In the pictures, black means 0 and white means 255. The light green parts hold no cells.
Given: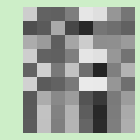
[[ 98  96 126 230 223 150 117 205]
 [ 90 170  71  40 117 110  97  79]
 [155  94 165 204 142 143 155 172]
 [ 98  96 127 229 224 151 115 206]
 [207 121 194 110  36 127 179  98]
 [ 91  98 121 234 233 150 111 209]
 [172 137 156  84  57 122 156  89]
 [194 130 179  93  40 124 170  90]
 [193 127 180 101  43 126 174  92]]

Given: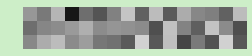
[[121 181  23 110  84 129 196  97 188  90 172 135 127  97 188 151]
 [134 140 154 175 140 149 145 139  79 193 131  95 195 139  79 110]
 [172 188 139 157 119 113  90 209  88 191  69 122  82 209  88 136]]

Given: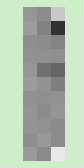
[[140 200 150]
 [130  50 156]
 [140 131 142]
 [144 143 145]
 [113 102 150]
 [146 127 155]
 [143 146 145]
 [140 149 149]
 [145 139 148]
 [152 140 142]
 [138 233 154]]

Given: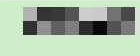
[[ 51  56  84 205 202 114  73 178]
 [144  97 126  44  10  83 121  49]]

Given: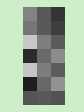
[[ 88  53 131]
 [ 89  63 118]
 [126  91 199]
 [105 139  43]
 [125  92 197]
 [104 146  30]
 [ 89  83  85]]

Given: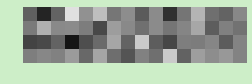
[[ 36  99 224 145 190 118 141  91 139  48 117 180 111  99 136  96]
 [176 137 139 125  72 157 137 112 139 117 133 167  93 128 114 122]
 [ 73  99  21  78 106 166  99 202  93  70 126 124 134  92 131  67]
 [135 129 155 104 165 110  84 129 111 202  98 158 141 152 131 126]]

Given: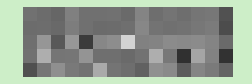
[[108 102 128 112 112 113 106 132 110 116 110 117 119  81 113]
 [109 105 125 112 107 108 111 135 115 112 114 119 123  76 108]
 [150  88 151  59 135 141 211 129 131 139 137 139 132 106 111]
 [174 117 118 148 111 111 106 114 174 120  48 165 130  50 113]
 [118 143 121 114 170 116 110  97 144 138  92 133 122 100  80]]

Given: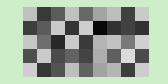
[[ 57  92 193 104 164 189  64 202 192]
 [ 91 202  52 206   8  50  66  50  62]
 [110  40 202  58 180 194 121 208 198]
 [202  75  98  68 174  95 219  75  78]
 [ 54  83 190  97 163 181  61 204 206]]
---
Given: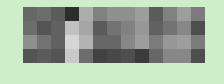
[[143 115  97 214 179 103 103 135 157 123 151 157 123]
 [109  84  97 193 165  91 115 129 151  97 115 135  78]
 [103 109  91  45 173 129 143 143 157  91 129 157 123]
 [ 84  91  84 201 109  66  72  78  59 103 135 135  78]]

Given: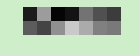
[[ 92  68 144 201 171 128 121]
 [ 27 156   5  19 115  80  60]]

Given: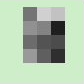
[[153  95  47]
 [145 131  31]
 [116 208 194]
 [108  83  76]]

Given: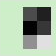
[[144 224]
 [ 76  32]
 [  3  55]]

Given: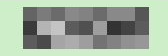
[[100 123 107 137 130 107 137 137  86]
 [ 92  74 165 172 158 115 130 145 151]
 [ 59 180 196  92  80 158  51  67  92]]

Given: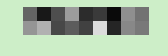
[[149 177  72  92  65 220  37 136 121]
 [100  24  78 156  44  58  10 143 114]]
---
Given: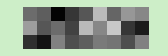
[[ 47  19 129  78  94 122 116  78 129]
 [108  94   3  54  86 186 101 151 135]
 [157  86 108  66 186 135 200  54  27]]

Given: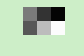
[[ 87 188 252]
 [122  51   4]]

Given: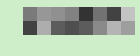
[[ 66 173  92  79  92 138 180 158]
 [122 151 144 130  51 114  66 195]]

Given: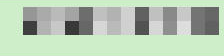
[[ 63 178 200  57 103 214 186 208  82 214 143 221 116  97]
 [150 170 186 164 109 192 178 208  97 192 137 200 116 103]]

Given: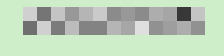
[[111 208 123 188 131 131 181 166 223 145 158 173 145]
 [208 117 196 152 181 202 139 152 139 173 166  56 196]]

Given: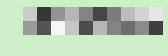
[[154  83 245 197  76 182 131 110 139  63]
 [204  55 147 182 131  70 124 189 211 230]]
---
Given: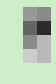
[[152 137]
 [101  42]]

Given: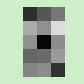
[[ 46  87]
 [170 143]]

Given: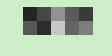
[[36 71]
 [88 44]]

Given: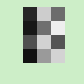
[[ 38 205]
 [ 23 111]]

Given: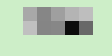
[[168 134]
 [192 133]]

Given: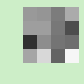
[[153 149]
 [158 158]]

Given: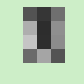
[[ 83  54]
 [174  45]]

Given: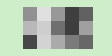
[[145 224]
 [184 206]]

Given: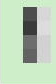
[[ 78 215]
 [ 58 220]]
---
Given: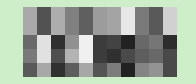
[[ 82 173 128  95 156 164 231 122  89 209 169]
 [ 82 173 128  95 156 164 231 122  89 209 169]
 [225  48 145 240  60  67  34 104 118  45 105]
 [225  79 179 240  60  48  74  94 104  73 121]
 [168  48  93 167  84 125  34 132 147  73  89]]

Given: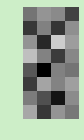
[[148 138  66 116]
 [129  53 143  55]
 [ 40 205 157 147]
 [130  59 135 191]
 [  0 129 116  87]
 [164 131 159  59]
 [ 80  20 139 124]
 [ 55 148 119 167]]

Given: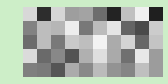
[[ 45 214 158 163 109  35 192 240  31 216]
 [189 182 237 120 188 229 100  74 204 130]
 [189 121 201 190 243 171 212 103 196 108]
 [106 136  83 176 223 170 112 232 156 219]
 [122  85 171 137 187 147 133 191 156 127]]

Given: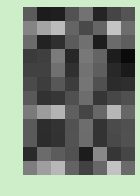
[[ 28  31  82 114  36  69  84  91]
 [164 187 100  73 101 196 109 132]
 [ 34  47  91 112  29 107  94 107]
 [ 63 123  39 120 100  29  10  59]
 [ 65 112  48 114  94  40  26  65]
 [ 61  87  60 117  80  43  46  74]
 [ 50  55  80 109  54  71  80  89]
 [156 180  95  69 103 183 103 122]
 [ 45  51  82 109  51  75  80  90]
 [ 44  50  83 108  51  73  81  90]
 [107  92  81  28 136  54  70  42]
 [158 183  99  65 103 194 106 125]]

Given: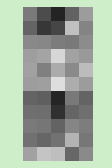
[[ 76  36  98 156 122]
 [ 55  70 192 132 100]
 [135 124 121 140 137]
 [164 215 162 153 158]
 [128 171 138 188 161]
 [159 222 173 156 157]
 [ 95  37 121 100 100]
 [110  48 101 111 111]
 [118  99 133 125 122]
 [102 114 179 119 113]
 [196 190 103 138 161]]

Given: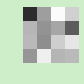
[[158 251 208  44]
 [147 166  92 182]
 [142 206 230 185]
 [239 181 186 150]]

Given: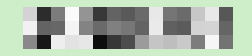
[[ 44 124 250 148  56  99  89 106 232 117 107 199 232  87 211]
 [ 99 103 244 131 106 128 119  99 234  96  91 211 212 101 241]
 [ 23 238 226 231  14  55  76 155 197 190 201 125 246 115 137]]

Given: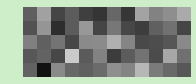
[[161  69  92  63  53 103  54 163 130 142 170  95]
 [149  45  92 152  69 119  71  61  96 113  69  82]
 [ 96 116  71 138 139 176 133  73  77  86 137 128]
 [ 99  71 202  91 130  60  92 115  75 167 112  87]
 [ 18 138 104  96 107 143 132 183 123 105  87  98]]

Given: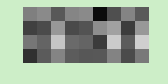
[[138  88 133 138  11  79 132  89 127]
 [ 75 152  74  83 142 161  60 152  64]
 [100 197 106 100  59 203  92 207 118]
 [ 91 132  92  87  88 131  75 121  48]]
